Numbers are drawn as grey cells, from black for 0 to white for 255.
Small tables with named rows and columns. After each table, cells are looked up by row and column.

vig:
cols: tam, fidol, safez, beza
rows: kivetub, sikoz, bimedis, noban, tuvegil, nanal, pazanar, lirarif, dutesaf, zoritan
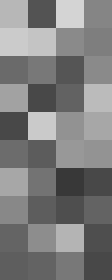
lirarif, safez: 78
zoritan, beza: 72
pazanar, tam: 167
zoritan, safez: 120
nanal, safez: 152
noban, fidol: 72
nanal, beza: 147
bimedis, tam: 106
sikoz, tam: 203
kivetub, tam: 183
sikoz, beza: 126
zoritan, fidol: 99
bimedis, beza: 138
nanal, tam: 108
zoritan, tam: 94
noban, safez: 98
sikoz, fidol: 196
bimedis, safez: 85
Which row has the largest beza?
noban

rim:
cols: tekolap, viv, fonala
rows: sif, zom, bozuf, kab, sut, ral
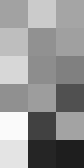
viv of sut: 65
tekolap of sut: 250
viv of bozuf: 141
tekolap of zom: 190
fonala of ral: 30
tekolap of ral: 228
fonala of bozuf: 128
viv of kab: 157
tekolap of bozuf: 215
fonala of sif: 165
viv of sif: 203
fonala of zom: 160
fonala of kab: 80
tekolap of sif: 162
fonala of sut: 163
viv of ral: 37

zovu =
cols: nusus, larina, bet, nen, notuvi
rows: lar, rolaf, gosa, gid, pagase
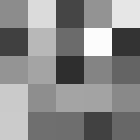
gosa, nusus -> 148
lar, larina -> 219
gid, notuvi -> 137
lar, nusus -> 140
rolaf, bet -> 107
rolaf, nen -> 252
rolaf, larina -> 184
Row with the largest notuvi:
lar

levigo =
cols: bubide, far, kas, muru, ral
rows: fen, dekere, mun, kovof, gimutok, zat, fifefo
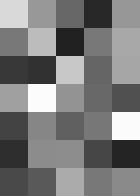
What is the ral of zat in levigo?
36
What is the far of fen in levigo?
152
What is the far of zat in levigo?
140
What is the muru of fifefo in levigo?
120
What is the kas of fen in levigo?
103
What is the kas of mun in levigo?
200
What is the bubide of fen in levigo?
217
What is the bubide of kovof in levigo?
160
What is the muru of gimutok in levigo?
119

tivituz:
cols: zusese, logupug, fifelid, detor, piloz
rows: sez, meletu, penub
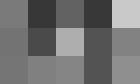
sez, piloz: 201
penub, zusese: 117
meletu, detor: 83
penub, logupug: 128
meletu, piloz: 130
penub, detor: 83
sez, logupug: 55
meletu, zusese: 115
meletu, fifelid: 174
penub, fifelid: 133
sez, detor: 56
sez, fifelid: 98
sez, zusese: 122
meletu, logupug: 74
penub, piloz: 143
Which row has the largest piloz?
sez

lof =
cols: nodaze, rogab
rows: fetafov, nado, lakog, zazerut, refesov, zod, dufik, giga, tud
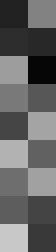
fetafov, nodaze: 34
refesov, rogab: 164
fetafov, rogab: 130
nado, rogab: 40
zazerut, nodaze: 121
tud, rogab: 57
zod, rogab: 97
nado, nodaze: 45
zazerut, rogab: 87
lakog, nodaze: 157
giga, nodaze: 93
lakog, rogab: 6
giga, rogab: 68

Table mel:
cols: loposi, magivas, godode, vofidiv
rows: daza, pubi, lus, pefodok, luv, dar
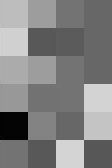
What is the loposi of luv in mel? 4
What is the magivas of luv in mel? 131
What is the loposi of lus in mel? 171
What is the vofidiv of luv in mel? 196
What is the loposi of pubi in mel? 208
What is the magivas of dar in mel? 88
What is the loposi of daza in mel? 189
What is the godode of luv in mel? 103
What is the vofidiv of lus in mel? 103
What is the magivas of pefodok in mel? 114
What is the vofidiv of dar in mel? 87
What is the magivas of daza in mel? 157
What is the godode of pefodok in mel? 115
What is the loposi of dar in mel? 115
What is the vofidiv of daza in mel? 103
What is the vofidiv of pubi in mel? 103
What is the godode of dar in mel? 212
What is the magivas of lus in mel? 157
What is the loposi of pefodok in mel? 152

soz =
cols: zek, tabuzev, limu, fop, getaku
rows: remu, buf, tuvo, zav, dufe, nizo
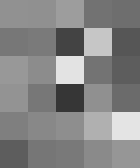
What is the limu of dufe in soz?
142
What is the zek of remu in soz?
145
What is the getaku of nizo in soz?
150
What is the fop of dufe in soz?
176
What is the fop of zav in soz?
144
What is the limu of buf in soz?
67
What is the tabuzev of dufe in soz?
136
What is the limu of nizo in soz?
121
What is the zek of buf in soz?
119
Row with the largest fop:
buf

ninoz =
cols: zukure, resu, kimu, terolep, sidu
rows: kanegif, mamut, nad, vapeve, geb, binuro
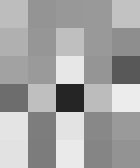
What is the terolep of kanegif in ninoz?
153
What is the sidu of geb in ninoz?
154
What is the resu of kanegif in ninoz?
148
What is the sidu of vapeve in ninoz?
236
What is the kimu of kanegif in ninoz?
152
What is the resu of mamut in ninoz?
150
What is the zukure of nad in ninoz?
162
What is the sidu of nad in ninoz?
88
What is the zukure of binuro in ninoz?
226
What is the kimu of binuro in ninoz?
234
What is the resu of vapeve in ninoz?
191
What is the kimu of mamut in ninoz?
191
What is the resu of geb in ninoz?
125
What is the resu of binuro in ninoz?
124
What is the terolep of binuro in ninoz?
133
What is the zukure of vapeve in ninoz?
109
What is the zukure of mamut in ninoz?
176
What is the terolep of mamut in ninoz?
153

